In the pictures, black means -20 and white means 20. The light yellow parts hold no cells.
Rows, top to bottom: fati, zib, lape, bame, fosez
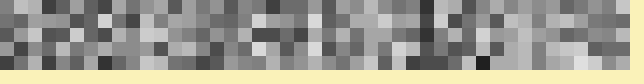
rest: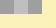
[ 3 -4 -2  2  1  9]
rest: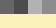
[ 12  11   3   0  -4   3  -1   8  -8  -8  -3  -9   7  -1   8  -2   6   6
  -1  -4 -12   0   8  -3  13   4   5  10   5   3  -4  -2   2   1   9]
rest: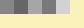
[ 9 -7 -1 -7 -5  9 -6  7  9  0  9 11 12 -5 -3 -3]

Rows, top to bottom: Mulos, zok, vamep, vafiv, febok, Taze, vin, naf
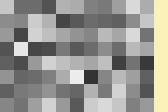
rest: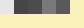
[-3  2 -3  9  6]
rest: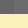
[  0   7  17 -12   1   9   5  -5]
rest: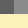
[11]
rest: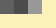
[ 13  10   8   6  10 -10  -2 -11]

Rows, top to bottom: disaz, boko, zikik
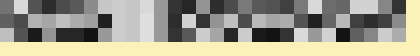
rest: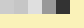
[ -6  12   6 -14  12 -16 -17 -12  14   4  13 -17  -5   1  12   7]
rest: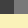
[ 14  -3  -4  13  13   1 -12]

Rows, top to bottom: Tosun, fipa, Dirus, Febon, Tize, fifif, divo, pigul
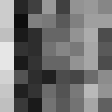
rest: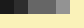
[ 7 -8]
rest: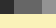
[ 7 -8]

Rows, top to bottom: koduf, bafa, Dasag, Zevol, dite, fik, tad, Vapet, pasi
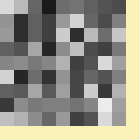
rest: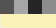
[ 10  -8 -10  -1]
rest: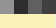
[ 4 13 -4 -8  0]
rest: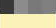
[ 0 -2  1 17  5]
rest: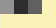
[-10   4  13  -4  -8   0]
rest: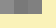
[ 0 -2  1 17  5]
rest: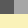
[ -6   5  -9  12 -11   8]
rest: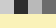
[11]

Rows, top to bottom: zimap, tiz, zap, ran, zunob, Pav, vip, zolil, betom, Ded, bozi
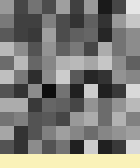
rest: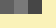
[ 7 -2  2]
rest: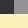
[1]

